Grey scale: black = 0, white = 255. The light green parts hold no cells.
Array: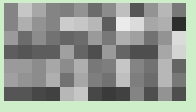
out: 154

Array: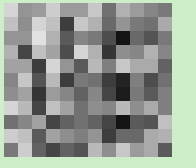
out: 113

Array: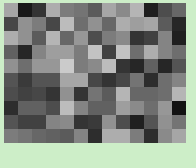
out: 45

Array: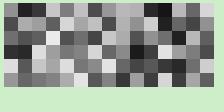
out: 48

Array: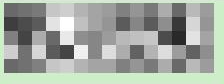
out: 128
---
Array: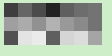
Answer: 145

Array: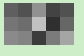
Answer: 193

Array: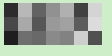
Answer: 86

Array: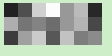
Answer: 131

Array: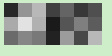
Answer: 177

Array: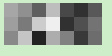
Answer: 204

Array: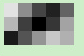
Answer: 0

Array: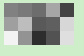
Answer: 89
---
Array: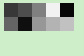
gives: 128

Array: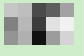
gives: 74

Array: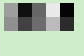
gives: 102

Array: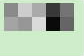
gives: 170

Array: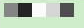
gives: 251

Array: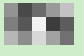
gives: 107

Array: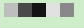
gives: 19

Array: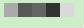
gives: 101

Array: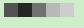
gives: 113

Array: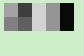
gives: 210
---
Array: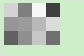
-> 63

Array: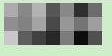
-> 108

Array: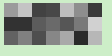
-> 58

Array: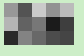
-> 187

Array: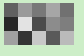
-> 113

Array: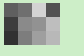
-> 82

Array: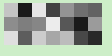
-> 99

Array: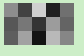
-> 112
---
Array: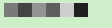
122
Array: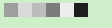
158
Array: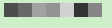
77
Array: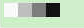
249
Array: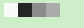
250
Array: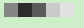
133
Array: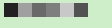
33
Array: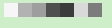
246
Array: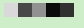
217
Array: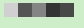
208
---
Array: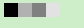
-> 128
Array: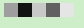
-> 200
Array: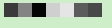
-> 5
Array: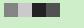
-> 34
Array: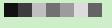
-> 191
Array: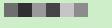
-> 153
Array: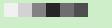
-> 130
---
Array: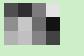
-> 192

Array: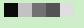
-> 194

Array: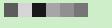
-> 213

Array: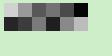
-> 60

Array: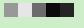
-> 230

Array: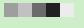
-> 193

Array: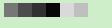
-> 76

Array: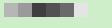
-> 154

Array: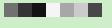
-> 53
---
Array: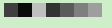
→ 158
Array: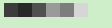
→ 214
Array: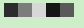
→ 89
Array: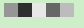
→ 188
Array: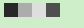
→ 79
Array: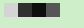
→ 86
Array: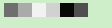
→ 79
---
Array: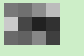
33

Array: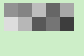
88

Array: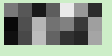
181

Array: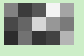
214

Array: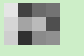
186

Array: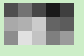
203

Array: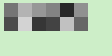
54

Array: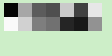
126

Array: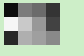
152

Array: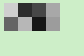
22
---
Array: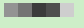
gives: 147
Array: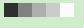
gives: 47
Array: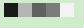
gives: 26
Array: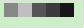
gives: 135
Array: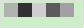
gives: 177
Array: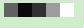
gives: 98
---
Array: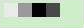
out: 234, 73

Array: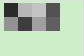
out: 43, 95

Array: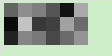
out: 100, 148

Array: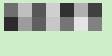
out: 111, 129

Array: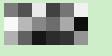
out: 123, 148

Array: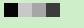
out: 5, 60

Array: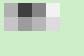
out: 176, 220
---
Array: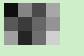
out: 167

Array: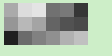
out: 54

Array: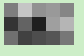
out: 133

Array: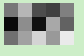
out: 128

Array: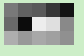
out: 19

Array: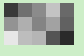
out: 105

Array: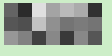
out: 49
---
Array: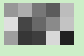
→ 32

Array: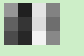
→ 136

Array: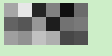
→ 79

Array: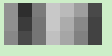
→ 66

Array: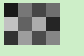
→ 134

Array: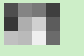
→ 107
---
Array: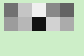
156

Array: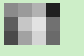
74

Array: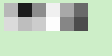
219

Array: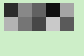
179

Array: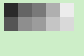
85

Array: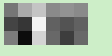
124

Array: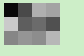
134

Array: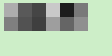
127
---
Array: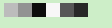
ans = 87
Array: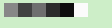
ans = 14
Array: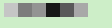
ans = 89
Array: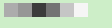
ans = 197
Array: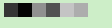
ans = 196
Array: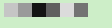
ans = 219
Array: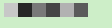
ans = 178
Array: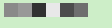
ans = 76
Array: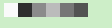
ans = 118
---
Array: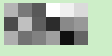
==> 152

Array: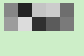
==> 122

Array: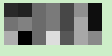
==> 14

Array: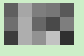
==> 126

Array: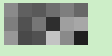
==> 167

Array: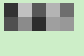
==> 152
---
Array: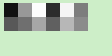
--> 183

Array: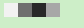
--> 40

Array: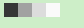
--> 220

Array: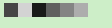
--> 132

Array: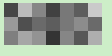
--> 87

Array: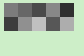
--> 87

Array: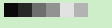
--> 226

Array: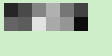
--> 149

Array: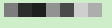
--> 207
